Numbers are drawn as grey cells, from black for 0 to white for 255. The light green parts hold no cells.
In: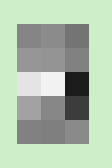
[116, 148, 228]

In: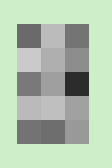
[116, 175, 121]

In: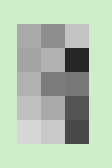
[195, 177, 177]

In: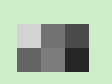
[ 75, 125]

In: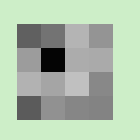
[148, 172, 165,  91]

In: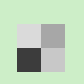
[167,  60]
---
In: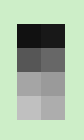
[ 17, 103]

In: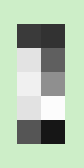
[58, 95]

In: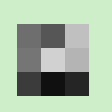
[110, 209,  37]

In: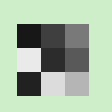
[ 23,  44, 181]

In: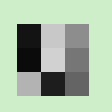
[ 19, 209, 100]

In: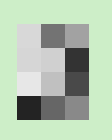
[216, 208,  73]

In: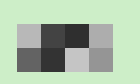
[184,  51]
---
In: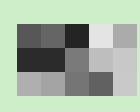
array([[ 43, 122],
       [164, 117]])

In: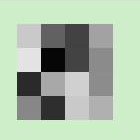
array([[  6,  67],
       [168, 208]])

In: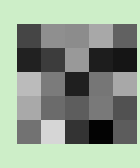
array([[ 60, 153],
       [123,  31]])

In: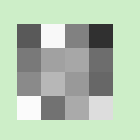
array([[161, 167],
       [183, 153]])

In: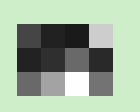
array([[ 47, 105],
       [163, 254]])

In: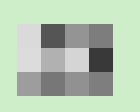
array([[177, 213],
       [119, 145]])

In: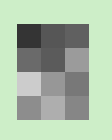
array([[ 91, 155],
       [151, 120]])

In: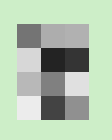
array([[ 35,  52],
       [128, 224]])

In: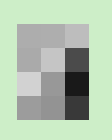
array([[197,  75],
       [152,  25]])
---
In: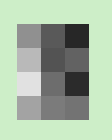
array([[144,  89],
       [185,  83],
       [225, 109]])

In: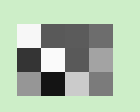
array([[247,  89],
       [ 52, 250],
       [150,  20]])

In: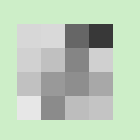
array([[215, 217],
       [209, 192],
       [193, 153]])

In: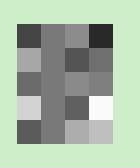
array([[ 69, 121],
       [167, 121],
       [107, 121]])

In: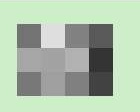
array([[115, 222],
       [166, 163],
       [120, 159]])

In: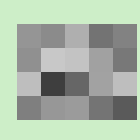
array([[149, 139],
       [144, 200],
       [190,  62]])
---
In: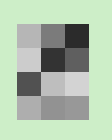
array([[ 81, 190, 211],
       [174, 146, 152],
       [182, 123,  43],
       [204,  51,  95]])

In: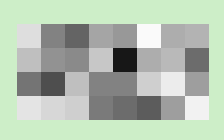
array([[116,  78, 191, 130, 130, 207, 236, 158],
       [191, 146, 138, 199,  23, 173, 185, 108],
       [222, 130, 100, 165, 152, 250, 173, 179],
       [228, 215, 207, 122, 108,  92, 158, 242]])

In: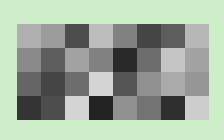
array([[ 53,  77, 212,  35, 144, 115,  47, 205],
       [101,  69, 109, 212,  85, 144, 170, 150],
       [138,  93, 163, 130,  41, 109, 197, 163],
       [176, 156,  77, 189, 130,  69,  93, 183]])

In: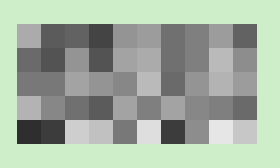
array([[ 46,  60, 206, 193, 120, 222,  60, 141, 230, 199],
       [106,  83, 148,  83, 163, 171, 112, 127, 186, 141],
       [120, 120, 163, 148, 135, 186, 106, 148, 179, 156],
       [171,  91,  98,  68, 148, 156, 112, 127, 156,  98],
       [179, 135, 112,  91, 163, 127, 163, 135, 127, 106]])

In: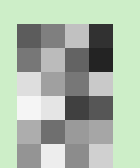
array([[ 92, 127, 193,  49],
       [119, 187,  99,  35],
       [148, 237, 140, 208],
       [173, 111, 154, 166],
       [222, 160, 119, 201],
       [245, 229,  64,  86]])

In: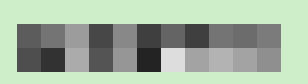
array([[ 78,  50, 171,  84, 150,  35, 221, 163, 179, 163, 143],
       [ 92, 116, 156,  71, 136,  63, 100,  63, 116, 108, 123]])

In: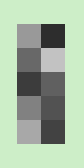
array([[ 60,  96],
       [104, 194],
       [129,  82],
       [153,  45],
       [168,  66]])

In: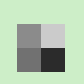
array([[113,  43],
       [139, 203]])

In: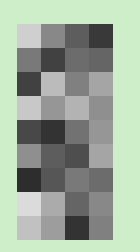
array([[ 45,  86, 121, 108],
       [ 65, 187, 128, 165],
       [ 72,  51, 114, 150],
       [121,  65, 108, 101],
       [143,  93,  78, 165],
       [193, 157,  51, 128],
       [200, 150, 179, 143],
       [207, 136,  93,  57],
       [219, 171, 101, 136]])
